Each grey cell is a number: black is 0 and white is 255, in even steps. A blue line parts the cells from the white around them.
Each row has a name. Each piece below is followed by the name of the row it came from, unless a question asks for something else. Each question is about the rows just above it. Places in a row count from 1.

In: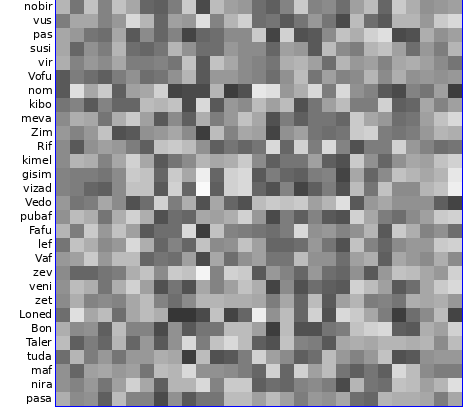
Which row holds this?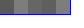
gisim
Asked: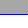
vus
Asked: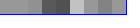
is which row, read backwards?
tuda
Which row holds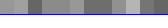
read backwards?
susi
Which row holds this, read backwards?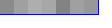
vir
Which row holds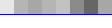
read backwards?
gisim

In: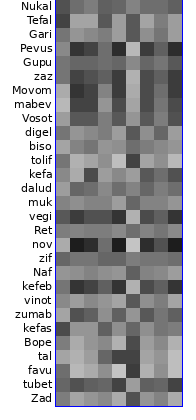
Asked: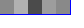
Bope
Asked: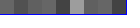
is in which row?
tubet
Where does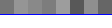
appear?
digel

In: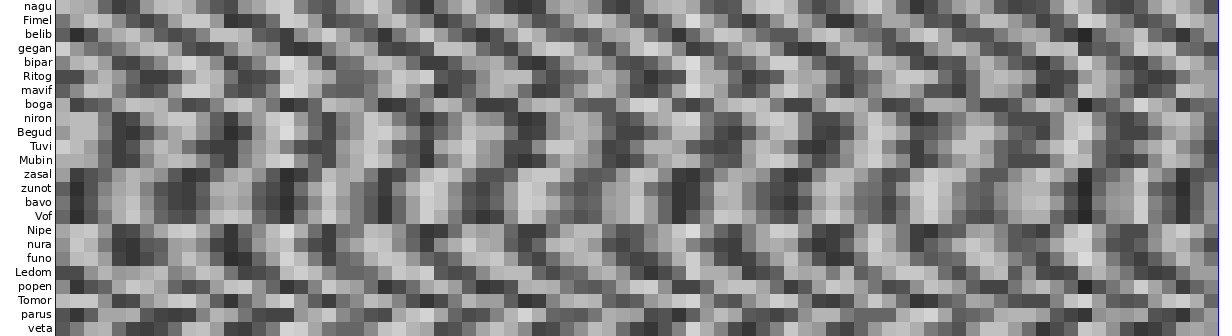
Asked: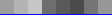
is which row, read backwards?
Fimel
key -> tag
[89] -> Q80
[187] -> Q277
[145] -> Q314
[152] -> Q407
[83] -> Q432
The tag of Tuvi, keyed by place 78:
Q314
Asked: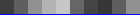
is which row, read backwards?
mavif
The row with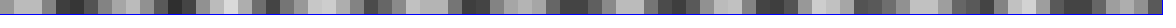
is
Begud
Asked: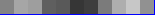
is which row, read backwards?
Nipe
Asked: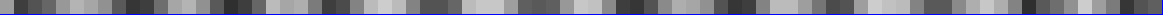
zasal

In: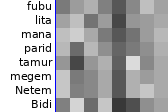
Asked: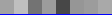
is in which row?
lita
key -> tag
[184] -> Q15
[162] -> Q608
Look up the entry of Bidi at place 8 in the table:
Q608
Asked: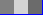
Bidi
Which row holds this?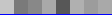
megem
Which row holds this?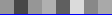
tamur

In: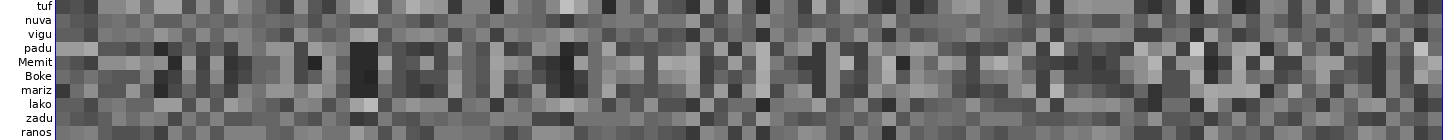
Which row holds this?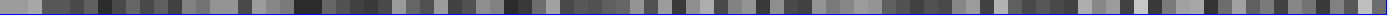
padu
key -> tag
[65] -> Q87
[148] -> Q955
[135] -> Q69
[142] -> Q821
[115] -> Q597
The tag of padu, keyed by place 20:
Q69
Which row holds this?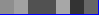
Boke

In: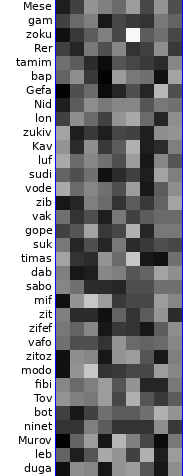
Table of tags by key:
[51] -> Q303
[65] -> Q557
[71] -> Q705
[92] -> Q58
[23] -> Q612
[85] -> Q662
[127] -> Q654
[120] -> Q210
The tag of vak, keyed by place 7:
Q58
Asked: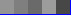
Mese
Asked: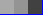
leb
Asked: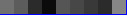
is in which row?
tamim
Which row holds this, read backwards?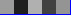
leb

